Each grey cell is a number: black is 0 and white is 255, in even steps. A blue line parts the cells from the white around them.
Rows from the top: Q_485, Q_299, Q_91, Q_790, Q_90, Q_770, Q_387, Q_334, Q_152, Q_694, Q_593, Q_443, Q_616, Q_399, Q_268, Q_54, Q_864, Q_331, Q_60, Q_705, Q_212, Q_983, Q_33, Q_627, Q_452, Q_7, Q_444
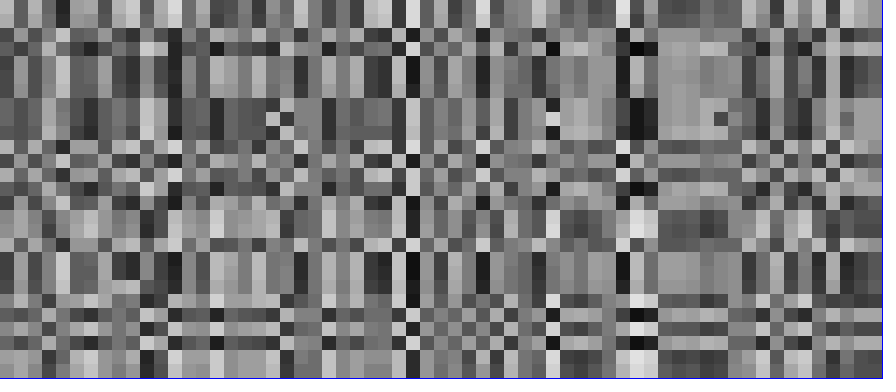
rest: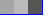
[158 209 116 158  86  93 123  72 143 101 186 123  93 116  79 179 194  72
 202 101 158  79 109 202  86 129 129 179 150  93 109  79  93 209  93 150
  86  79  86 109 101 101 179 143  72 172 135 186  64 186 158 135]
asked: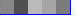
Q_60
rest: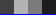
[150 123 101  43 123 143 116 158 150  22 186 109 158 158 150 116 135 143
  57 109 179  64 129  43 172  36  64  86]

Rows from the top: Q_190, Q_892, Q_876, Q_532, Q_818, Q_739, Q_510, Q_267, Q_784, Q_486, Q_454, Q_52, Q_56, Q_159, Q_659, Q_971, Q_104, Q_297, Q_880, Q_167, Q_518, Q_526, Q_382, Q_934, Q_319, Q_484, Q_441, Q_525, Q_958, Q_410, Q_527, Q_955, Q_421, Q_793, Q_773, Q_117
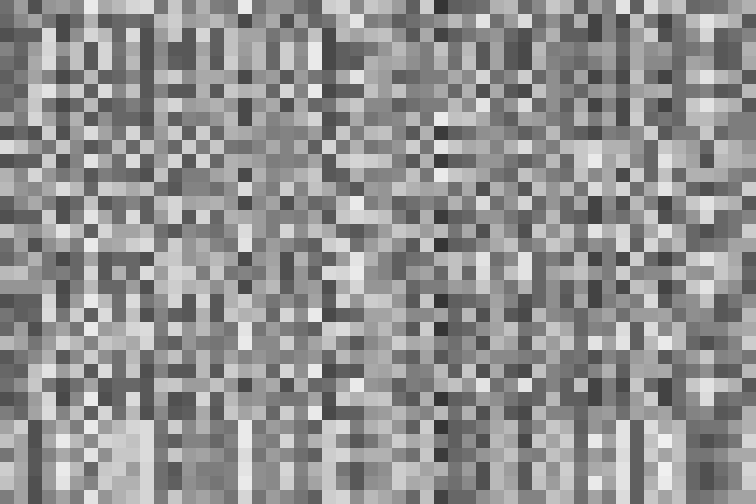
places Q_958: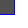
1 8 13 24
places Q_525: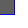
29 41
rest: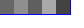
[131  73 193 111  67 111 199 227 193 177  88]
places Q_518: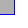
14 17 29 38 47
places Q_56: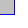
12 30 38 42 48
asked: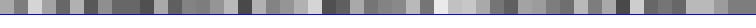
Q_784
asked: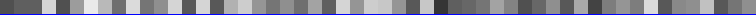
Q_526

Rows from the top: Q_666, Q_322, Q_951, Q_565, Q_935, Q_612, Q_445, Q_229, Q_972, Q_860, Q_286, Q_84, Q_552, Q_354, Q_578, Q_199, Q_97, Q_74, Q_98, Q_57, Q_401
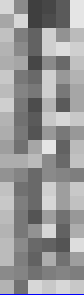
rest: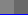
[138 132 126]
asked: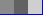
Q_565
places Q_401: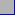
1
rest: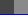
[105 193]

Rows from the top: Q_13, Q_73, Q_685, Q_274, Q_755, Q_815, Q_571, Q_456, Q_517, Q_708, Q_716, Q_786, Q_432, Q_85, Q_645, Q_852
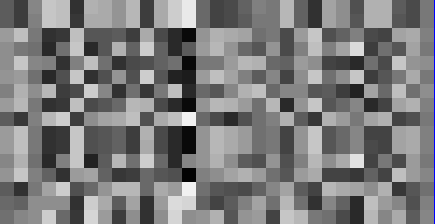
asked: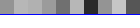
Q_456
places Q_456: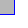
2 10 16 20
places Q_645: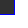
6 11 23

